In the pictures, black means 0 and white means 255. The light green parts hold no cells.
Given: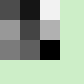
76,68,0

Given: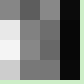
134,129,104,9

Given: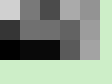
208,112,9

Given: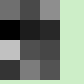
111,28,70

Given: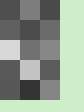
79,76,135

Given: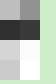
190,57

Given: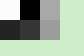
252,54

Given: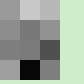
154,120,80
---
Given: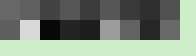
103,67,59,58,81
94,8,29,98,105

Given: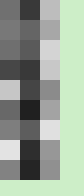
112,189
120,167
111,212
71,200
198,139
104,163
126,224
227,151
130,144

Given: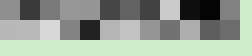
142,121,149,98,203,4
184,215,34,194,114,94

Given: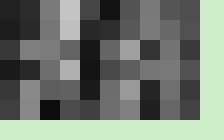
33,122,69,83,85
29,117,40,88,104
56,123,23,159,115
26,110,20,94,121
56,94,26,153,111
63,12,64,128,102

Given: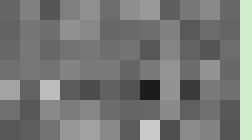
102,86,144,142,95,137
98,111,136,106,129,107
104,104,119,115,133,86
112,114,122,102,148,147
163,188,76,82,147,122
112,137,134,101,138,112
87,114,161,92,78,131

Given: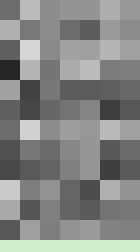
108,140,148,152
176,140,93,139
96,137,159,160
38,117,187,125
162,119,92,104
96,103,132,87
108,140,151,161
80,107,150,106
74,100,149,90
201,146,77,148
169,128,91,119
88,126,155,127

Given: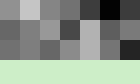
145,133,61,60
103,152,178,122
113,103,178,36

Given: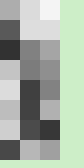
173,244
89,221
50,165
196,143
220,130
189,177
207,55
72,160
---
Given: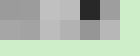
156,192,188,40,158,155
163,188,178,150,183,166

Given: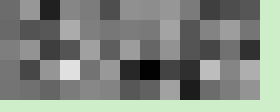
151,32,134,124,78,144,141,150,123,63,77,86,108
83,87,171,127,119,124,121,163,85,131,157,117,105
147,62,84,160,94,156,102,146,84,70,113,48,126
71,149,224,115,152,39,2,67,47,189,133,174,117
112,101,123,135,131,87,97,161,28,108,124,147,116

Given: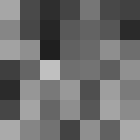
73,46,68,118,72,65,166
71,38,89,99,86,42,134
143,31,97,105,142,110,162
101,192,111,115,94,144,63
150,121,152,79,158,123,43
164,102,142,87,164,139,70
133,114,67,143,97,170,170

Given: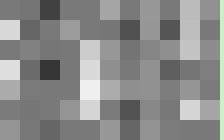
117,65,121,121,165,121,151,121,187,144,121
102,121,155,121,119,81,150,85,190,121,216
130,118,120,204,151,116,133,143,196,141,121
108,54,120,218,143,121,145,95,117,126,222
122,121,121,239,172,143,144,125,149,122,171
119,121,148,213,122,83,136,120,214,165,123
120,102,121,121,152,102,147,124,121,121,148

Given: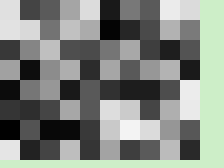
68,90,165,220,25,120,90,235,219,224
217,115,193,171,4,38,74,178,122,226
133,191,78,75,117,168,62,30,83,56
13,140,174,44,166,89,151,179,26,161
118,151,25,89,49,29,29,77,236,12
46,69,167,88,221,203,69,175,234,53
83,8,9,57,201,243,219,150,87,1
34,68,190,53,163,62,90,187,41,229

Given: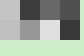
61,104,80,196
151,224,56,192
